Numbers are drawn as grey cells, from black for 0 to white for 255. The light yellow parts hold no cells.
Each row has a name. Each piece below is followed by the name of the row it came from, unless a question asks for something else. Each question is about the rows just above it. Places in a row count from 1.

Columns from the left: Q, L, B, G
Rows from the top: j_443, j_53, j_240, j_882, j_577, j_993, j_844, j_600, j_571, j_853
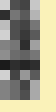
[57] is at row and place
j_882, 3
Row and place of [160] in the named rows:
j_577, 4
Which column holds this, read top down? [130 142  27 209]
Q

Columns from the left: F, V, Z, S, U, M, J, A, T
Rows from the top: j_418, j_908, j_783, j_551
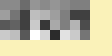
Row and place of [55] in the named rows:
j_783, 5
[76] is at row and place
j_783, 9
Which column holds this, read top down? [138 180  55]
U
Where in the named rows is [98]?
j_783, 2
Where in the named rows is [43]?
j_551, 6
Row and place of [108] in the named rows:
j_418, 3

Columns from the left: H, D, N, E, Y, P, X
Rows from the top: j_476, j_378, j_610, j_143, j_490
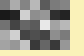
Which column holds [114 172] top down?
H
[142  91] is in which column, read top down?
E
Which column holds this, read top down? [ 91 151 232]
Y

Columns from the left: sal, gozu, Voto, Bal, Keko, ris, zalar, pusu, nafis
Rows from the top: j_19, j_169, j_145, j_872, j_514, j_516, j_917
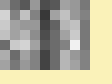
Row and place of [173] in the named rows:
j_516, 1
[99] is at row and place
j_145, 6
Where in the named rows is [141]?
j_872, 4
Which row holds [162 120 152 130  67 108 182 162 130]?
j_917
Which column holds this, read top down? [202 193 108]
sal
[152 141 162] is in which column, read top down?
Bal
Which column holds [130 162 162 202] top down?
gozu

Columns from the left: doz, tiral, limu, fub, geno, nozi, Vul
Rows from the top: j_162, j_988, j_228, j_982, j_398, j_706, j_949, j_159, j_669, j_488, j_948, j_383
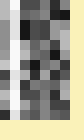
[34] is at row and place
j_988, 6
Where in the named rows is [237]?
j_669, 2

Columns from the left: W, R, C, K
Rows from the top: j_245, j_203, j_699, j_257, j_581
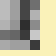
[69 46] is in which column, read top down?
C
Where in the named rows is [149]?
j_699, 2

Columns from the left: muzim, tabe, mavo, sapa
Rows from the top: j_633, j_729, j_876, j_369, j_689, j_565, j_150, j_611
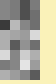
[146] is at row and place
j_689, 3
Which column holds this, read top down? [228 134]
mavo
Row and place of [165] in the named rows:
j_369, 2

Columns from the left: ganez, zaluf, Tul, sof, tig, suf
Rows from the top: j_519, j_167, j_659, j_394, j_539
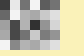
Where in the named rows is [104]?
j_167, 1
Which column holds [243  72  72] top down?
zaluf
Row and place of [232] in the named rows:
j_519, 2
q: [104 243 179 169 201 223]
j_167
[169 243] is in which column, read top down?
ganez
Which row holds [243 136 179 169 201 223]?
j_539
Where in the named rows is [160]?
j_659, 1

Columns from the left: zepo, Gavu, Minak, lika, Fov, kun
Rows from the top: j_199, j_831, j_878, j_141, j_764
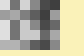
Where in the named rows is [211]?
j_199, 3
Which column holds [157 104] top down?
kun
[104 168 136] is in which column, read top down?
kun
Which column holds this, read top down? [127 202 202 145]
Minak
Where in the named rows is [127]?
j_831, 3
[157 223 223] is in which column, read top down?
zepo

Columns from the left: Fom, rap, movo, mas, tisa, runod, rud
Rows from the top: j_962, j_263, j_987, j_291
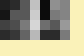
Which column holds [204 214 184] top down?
mas
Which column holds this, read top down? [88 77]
rap
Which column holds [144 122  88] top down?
runod
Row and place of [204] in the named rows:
j_263, 4
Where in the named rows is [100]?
j_291, 3
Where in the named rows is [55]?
j_291, 2

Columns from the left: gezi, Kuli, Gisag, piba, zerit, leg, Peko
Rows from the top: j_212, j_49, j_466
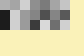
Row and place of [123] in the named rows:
j_212, 5
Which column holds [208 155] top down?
Gisag
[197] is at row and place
j_212, 7
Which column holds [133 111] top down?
leg
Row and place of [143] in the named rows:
j_212, 4
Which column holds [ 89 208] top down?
Peko

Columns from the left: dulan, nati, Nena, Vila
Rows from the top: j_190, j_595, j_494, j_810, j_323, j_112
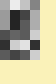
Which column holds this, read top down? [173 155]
dulan
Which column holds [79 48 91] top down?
dulan
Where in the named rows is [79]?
j_810, 1
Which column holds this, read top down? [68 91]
Nena

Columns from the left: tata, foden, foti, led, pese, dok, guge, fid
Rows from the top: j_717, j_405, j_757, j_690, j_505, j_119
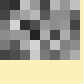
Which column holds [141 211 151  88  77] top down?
foden
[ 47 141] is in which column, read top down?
foden
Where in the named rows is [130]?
j_505, 7
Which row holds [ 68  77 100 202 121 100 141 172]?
j_119
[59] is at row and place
j_717, 1
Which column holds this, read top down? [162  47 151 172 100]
foti
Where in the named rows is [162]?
j_405, 3

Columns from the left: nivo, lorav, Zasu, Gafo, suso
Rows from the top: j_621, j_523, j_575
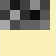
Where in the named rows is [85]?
j_523, 5
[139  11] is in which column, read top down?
Gafo
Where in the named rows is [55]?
j_523, 1
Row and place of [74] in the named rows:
j_575, 2
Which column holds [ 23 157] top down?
lorav
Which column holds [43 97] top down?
Zasu
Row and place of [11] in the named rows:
j_523, 4

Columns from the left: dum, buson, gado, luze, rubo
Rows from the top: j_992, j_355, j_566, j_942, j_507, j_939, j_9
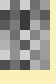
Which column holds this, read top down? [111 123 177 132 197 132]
luze
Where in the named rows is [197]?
j_507, 4
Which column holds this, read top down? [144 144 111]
buson
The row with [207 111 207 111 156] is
j_992

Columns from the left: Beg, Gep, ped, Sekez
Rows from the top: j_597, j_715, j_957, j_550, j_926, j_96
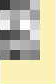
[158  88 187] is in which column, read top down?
Gep
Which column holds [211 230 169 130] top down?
Sekez
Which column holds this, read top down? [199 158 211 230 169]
Sekez
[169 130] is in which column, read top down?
Sekez

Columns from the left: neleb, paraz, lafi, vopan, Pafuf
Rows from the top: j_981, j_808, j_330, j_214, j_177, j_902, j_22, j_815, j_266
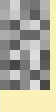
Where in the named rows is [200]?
j_808, 2
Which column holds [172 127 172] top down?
neleb
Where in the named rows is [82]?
j_902, 5
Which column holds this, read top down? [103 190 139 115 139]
lafi
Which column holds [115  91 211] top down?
vopan
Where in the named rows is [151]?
j_815, 5

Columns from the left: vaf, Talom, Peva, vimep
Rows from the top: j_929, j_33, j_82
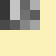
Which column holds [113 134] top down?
Peva
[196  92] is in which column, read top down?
Talom
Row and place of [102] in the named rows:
j_929, 3
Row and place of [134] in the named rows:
j_82, 3
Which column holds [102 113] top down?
Peva

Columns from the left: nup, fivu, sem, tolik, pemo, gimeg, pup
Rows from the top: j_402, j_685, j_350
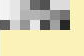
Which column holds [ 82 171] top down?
pemo
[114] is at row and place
j_685, 7
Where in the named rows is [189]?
j_402, 3
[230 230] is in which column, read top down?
fivu

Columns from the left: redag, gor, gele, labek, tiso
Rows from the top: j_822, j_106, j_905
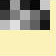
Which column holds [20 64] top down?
redag
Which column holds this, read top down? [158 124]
gor
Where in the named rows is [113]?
j_106, 4
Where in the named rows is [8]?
j_822, 4

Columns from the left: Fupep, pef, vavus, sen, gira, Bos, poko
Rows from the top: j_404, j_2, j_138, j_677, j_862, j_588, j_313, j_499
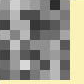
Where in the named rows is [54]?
j_138, 4
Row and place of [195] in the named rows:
j_862, 2
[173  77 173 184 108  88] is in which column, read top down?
vavus
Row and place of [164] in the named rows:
j_677, 7
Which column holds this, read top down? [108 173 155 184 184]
Bos

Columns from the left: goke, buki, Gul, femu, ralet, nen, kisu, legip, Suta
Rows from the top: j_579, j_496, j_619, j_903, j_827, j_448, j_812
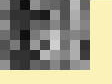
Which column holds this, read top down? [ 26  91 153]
ralet
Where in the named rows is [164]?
j_619, 8
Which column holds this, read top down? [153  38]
femu
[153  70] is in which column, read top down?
ralet

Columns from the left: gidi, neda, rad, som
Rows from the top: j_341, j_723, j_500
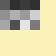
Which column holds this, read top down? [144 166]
gidi
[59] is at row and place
j_341, 3
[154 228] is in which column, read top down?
rad
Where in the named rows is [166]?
j_500, 1
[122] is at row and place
j_500, 4

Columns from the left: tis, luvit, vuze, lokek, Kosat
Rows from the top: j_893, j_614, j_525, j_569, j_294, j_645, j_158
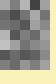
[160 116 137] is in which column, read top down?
Kosat
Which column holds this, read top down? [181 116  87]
vuze
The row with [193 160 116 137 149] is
j_294
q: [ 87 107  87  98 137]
j_645
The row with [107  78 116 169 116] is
j_614
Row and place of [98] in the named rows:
j_645, 4

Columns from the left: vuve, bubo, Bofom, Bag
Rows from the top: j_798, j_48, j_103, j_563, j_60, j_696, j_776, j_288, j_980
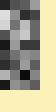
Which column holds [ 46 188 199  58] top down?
Bofom
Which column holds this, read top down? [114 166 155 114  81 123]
bubo
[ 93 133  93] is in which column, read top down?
Bag

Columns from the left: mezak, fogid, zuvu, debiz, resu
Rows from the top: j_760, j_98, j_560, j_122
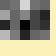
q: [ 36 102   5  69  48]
j_560
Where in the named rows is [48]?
j_560, 5
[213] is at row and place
j_760, 3
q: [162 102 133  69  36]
j_98
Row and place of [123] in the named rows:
j_122, 2

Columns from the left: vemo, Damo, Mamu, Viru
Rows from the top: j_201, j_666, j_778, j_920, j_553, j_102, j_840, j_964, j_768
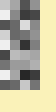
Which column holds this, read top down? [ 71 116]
vemo
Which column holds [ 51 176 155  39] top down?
Mamu
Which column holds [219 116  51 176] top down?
Mamu
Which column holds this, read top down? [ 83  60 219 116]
Mamu

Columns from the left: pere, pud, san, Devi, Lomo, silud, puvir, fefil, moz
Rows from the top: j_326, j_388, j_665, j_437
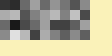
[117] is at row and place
j_326, 7
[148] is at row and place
j_326, 6
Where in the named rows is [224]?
j_437, 2

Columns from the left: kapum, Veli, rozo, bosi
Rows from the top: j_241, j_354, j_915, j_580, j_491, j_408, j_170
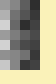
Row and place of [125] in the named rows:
j_580, 2
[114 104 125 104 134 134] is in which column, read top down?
Veli

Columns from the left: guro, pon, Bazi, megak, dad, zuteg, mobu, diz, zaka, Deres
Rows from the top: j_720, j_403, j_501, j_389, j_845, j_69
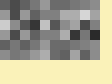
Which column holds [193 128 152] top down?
dad
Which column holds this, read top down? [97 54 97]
megak
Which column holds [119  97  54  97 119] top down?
megak
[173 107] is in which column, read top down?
mobu

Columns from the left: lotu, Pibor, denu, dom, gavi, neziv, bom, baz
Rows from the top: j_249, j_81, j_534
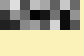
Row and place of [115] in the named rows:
j_81, 6
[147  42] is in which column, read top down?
Pibor
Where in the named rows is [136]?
j_534, 3
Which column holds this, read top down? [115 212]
neziv

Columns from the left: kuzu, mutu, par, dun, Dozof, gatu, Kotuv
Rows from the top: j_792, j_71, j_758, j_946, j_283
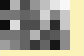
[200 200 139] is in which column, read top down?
Kotuv
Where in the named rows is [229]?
j_792, 6

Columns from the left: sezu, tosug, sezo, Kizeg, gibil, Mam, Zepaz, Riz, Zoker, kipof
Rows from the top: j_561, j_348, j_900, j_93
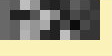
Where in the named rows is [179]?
j_93, 3
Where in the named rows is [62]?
j_348, 10

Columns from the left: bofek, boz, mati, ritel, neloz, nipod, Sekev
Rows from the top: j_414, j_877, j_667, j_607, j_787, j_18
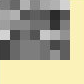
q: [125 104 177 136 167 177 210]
j_414
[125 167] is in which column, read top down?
bofek
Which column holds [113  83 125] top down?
ritel

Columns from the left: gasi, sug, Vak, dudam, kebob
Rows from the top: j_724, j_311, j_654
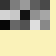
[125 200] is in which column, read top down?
sug
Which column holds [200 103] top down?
sug

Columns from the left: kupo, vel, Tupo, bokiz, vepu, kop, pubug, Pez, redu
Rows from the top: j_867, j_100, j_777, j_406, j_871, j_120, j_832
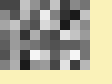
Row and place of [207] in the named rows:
j_120, 5
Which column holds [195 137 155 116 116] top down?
redu
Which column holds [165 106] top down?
kupo
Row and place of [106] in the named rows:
j_406, 1
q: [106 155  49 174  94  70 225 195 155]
j_406

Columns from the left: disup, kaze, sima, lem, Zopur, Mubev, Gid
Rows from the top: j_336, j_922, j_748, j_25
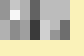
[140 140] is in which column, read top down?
kaze
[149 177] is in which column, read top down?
disup
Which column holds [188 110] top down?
Gid

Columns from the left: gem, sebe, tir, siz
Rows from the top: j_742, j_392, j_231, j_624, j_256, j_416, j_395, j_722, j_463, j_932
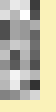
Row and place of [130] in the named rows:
j_932, 1
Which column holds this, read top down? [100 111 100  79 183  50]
siz
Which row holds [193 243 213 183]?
j_722
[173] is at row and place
j_231, 4
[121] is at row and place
j_463, 3
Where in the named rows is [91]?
j_395, 2
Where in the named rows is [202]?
j_256, 2

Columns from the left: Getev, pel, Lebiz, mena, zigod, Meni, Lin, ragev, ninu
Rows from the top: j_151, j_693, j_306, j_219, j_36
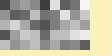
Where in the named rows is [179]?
j_306, 1
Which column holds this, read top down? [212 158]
pel
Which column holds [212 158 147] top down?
pel

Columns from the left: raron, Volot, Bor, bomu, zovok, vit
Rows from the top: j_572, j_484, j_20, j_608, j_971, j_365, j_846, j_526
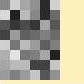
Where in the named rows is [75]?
j_20, 3
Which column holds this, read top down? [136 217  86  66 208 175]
raron
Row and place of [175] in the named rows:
j_365, 1
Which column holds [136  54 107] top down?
bomu
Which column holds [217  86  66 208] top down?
raron
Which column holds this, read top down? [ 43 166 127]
zovok

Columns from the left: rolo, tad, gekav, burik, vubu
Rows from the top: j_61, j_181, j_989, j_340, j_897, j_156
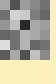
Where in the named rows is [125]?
j_181, 4
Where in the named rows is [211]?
j_181, 2
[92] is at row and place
j_156, 1
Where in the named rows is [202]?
j_181, 3
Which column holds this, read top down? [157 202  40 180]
gekav

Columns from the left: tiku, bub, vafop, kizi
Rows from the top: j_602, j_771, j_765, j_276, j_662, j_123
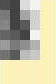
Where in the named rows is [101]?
j_276, 1
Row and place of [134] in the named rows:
j_765, 1
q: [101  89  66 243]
j_276
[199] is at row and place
j_123, 4
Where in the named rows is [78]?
j_602, 1
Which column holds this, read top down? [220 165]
vafop
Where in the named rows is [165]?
j_771, 3

